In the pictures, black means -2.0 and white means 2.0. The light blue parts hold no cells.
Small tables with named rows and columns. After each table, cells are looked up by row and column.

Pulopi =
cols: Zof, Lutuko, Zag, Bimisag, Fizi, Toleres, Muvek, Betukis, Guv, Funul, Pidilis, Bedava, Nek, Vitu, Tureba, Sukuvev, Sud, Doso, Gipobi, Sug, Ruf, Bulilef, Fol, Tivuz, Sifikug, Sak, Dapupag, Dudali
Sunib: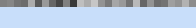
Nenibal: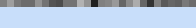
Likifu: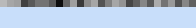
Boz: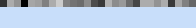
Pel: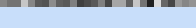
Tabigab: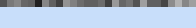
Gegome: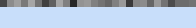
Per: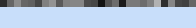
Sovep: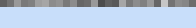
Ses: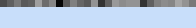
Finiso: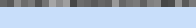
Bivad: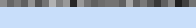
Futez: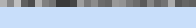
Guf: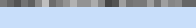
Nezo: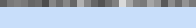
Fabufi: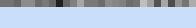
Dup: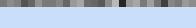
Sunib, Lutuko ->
0.1
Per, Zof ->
-1.3
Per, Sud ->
-0.3
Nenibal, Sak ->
-0.5
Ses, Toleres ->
0.5
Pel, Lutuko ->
-0.2
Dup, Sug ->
0.6
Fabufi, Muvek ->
-0.1
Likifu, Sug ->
-0.5
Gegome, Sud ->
0.0
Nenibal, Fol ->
0.0
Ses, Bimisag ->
-0.6
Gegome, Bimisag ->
-0.1
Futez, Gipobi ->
-0.1
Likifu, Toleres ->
-0.2
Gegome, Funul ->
0.0
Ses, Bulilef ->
-0.5
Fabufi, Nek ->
-0.1
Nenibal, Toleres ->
0.3

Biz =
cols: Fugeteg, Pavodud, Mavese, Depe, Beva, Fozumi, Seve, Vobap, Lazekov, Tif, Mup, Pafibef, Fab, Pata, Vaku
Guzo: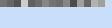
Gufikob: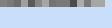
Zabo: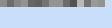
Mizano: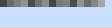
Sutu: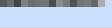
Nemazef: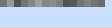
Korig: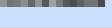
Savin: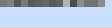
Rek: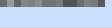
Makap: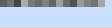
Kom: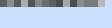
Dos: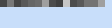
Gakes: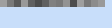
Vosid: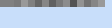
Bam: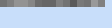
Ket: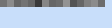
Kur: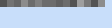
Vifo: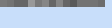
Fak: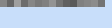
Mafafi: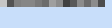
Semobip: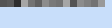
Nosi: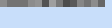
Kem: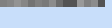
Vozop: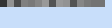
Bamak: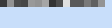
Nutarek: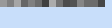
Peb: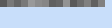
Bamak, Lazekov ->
-0.8
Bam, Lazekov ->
0.0
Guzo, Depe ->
1.2
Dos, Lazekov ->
-1.0
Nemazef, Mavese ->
-0.7
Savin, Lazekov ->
-0.5
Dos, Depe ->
-0.6
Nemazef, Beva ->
0.1

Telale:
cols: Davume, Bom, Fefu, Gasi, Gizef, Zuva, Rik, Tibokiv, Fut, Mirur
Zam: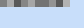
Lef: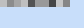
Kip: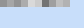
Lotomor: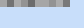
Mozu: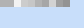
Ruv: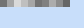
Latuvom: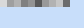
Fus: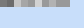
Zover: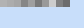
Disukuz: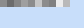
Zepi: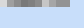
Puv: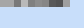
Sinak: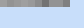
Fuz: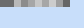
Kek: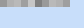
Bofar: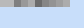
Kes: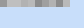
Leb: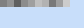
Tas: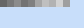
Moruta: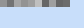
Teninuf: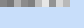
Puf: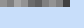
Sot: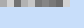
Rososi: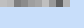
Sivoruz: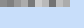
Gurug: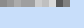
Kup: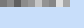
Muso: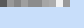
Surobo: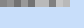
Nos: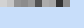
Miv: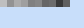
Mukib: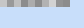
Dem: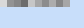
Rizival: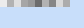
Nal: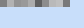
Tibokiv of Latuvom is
0.8
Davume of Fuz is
-0.3
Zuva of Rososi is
0.6
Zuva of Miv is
0.1
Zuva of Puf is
-0.5
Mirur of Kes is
0.9
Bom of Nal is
0.8
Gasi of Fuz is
0.2
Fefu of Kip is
0.3
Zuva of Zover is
-0.1

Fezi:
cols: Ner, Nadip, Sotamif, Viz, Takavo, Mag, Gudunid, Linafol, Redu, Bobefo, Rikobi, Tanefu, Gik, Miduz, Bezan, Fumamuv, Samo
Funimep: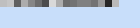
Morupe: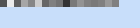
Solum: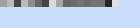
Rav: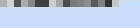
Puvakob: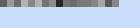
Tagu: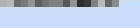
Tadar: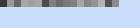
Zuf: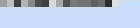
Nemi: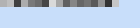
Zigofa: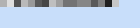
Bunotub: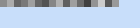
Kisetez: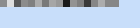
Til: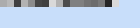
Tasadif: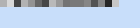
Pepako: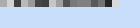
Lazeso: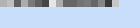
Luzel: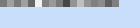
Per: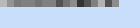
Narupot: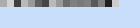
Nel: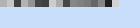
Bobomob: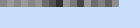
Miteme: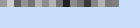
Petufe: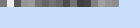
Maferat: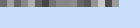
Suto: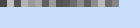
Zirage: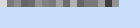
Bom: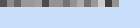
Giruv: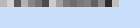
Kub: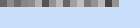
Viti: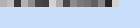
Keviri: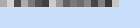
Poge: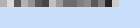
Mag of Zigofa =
-0.6
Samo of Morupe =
0.0
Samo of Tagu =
0.2
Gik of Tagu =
-1.1
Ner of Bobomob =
0.1
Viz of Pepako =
0.9
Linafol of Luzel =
0.4
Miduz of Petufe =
0.0
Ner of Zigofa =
0.8
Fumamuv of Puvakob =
-0.6
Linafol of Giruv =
1.2
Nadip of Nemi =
1.0
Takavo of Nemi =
-0.1

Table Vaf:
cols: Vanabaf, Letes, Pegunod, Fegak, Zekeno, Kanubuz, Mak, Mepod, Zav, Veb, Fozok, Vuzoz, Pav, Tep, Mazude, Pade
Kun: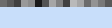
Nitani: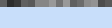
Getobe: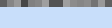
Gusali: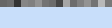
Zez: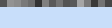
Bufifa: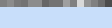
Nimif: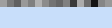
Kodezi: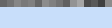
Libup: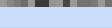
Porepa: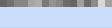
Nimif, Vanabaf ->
0.5
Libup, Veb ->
-0.9
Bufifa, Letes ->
0.2
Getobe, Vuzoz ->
0.1
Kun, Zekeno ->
0.2
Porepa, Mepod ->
0.3
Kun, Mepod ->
0.6
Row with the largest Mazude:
Porepa

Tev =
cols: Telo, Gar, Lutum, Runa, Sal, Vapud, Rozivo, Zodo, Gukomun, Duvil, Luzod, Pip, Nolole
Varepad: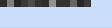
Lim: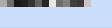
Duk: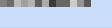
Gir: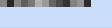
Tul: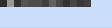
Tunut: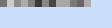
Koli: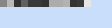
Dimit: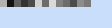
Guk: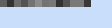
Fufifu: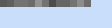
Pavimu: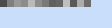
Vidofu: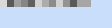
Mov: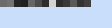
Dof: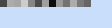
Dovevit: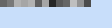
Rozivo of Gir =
0.4
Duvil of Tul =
-1.2
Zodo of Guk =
-0.1
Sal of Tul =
-0.8
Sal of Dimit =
-0.8
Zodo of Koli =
0.7
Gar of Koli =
0.9
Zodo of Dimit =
1.4
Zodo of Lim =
1.6
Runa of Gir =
-0.5
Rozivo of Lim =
-1.4
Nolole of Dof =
-0.4
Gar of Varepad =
0.0
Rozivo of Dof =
0.5
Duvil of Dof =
-0.2
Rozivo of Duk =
0.7
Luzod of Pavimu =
-0.6
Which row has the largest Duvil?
Pavimu

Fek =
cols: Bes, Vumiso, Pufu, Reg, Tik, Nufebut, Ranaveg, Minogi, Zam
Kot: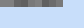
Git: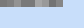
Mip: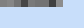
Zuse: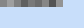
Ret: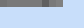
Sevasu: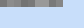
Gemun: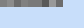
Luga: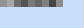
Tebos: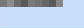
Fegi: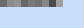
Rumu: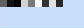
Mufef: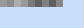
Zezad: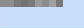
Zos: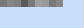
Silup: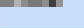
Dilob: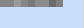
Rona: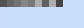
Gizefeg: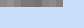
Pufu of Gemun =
-0.3
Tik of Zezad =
-0.1
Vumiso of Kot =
0.0
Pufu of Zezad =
-0.1
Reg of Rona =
0.1
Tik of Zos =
-0.1
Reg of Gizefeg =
-0.1
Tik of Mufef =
-0.1
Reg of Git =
-0.1
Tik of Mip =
-0.1
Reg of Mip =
-0.9
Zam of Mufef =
0.1
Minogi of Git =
-0.2
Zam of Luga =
0.2
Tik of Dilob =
-0.1
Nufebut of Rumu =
1.9
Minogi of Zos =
-0.1
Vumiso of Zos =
0.1
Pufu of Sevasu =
0.1
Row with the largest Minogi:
Rumu

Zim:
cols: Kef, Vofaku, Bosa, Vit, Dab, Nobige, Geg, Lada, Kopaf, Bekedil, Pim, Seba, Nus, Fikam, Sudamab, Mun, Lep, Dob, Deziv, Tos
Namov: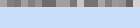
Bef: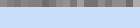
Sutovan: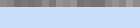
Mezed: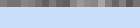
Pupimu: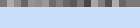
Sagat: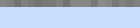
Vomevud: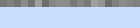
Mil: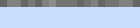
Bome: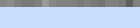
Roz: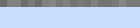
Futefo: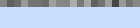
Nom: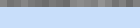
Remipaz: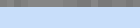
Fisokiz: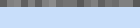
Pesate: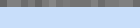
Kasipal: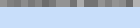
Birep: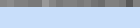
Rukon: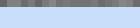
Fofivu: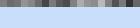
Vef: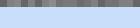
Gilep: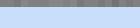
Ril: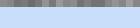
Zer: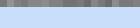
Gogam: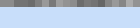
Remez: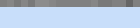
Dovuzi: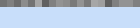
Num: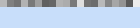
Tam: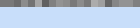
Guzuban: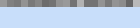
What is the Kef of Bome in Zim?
0.1
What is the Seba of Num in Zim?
1.5
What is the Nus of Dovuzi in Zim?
-0.1
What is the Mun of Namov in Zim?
0.0
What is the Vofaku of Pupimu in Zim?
0.7
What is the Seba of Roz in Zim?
-0.1
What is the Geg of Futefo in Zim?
-0.3
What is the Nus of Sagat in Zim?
0.1
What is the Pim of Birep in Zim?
0.0
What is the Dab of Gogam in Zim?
-0.3
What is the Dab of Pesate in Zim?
-0.1
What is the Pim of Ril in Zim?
0.2
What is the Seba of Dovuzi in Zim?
0.3
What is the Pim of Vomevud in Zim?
-0.1
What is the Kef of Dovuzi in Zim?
-0.2

